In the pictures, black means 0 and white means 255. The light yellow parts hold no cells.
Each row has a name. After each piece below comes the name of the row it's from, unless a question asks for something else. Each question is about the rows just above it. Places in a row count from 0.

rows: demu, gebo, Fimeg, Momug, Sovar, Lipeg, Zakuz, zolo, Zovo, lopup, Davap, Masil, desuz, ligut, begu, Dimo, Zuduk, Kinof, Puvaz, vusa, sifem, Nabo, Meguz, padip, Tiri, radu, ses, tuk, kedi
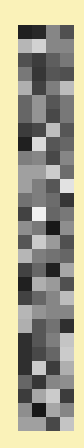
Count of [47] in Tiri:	1
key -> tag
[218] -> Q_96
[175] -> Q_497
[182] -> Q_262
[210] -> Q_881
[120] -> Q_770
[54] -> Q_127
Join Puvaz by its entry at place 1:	Q_497
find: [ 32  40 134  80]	demu
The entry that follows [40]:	[134]
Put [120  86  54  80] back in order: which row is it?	Momug
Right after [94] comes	[120]

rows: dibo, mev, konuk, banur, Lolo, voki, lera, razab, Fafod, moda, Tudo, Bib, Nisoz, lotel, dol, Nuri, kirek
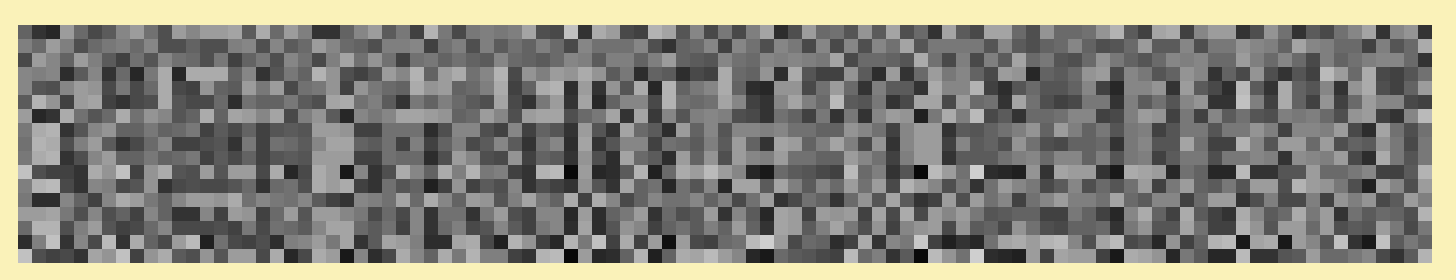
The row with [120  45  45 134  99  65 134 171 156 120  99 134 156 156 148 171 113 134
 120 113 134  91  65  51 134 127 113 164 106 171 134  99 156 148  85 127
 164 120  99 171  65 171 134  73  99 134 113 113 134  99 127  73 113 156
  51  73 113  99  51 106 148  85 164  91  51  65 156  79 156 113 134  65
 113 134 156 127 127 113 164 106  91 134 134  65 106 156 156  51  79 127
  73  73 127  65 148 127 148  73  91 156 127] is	Nisoz
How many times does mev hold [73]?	3
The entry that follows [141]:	[134]
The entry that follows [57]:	[134]
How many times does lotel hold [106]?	5
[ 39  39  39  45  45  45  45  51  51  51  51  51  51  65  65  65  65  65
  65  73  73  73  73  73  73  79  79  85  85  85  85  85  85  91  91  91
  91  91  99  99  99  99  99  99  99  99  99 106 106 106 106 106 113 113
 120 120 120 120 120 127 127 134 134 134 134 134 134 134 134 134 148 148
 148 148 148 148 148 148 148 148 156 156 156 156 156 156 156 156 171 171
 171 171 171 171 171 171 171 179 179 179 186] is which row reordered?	Lolo
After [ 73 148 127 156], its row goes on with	[148 171 148  91 120  45  99  91  45  73  65 171 106  99 148  45 171  85
  65  65 148  91  45 156  51 106 156 120 134  99  73 156 148  39  99  91
 106 148 156  73 134 120  85  99 148 134  51  99  73 148  79  51  85  65
 186 156 106 171  73  65  85 113]

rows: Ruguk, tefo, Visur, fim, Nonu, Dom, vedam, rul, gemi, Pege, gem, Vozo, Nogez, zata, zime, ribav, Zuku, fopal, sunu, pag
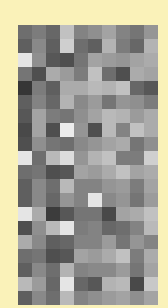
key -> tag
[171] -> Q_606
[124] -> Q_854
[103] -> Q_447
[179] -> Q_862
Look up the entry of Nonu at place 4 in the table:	Q_606
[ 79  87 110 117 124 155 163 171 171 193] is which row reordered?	Zuku
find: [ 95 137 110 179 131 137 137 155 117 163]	fopal
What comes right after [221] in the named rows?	[149]

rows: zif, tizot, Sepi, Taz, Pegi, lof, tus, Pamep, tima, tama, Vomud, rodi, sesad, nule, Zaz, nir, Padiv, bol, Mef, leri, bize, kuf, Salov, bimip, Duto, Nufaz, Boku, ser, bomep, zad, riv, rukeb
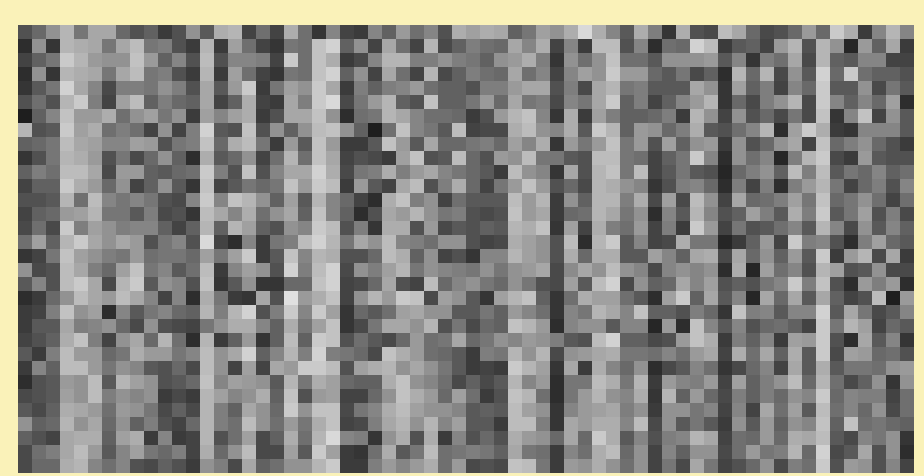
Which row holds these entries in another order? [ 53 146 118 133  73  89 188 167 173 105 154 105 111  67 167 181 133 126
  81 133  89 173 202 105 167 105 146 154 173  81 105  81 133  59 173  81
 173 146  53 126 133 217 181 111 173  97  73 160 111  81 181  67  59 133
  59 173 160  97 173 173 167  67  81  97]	zad
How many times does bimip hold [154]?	8
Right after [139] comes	[167]

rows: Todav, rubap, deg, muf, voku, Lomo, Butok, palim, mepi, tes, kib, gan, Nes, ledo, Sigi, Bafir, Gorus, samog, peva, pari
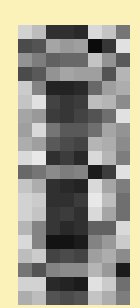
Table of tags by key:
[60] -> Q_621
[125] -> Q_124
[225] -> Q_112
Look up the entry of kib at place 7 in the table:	Q_112
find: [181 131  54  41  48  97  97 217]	Sigi
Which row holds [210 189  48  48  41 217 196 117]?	Todav
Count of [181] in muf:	1
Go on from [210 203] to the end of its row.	[ 48  48  60 232 189 111]

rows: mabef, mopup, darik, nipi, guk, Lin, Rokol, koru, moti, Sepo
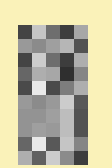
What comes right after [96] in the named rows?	[204]
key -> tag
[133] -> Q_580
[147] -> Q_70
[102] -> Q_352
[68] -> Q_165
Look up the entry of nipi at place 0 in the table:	Q_352
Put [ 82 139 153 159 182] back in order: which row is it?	mopup
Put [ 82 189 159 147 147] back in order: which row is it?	Rokol
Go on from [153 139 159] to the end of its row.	[182  82]
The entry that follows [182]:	[82]

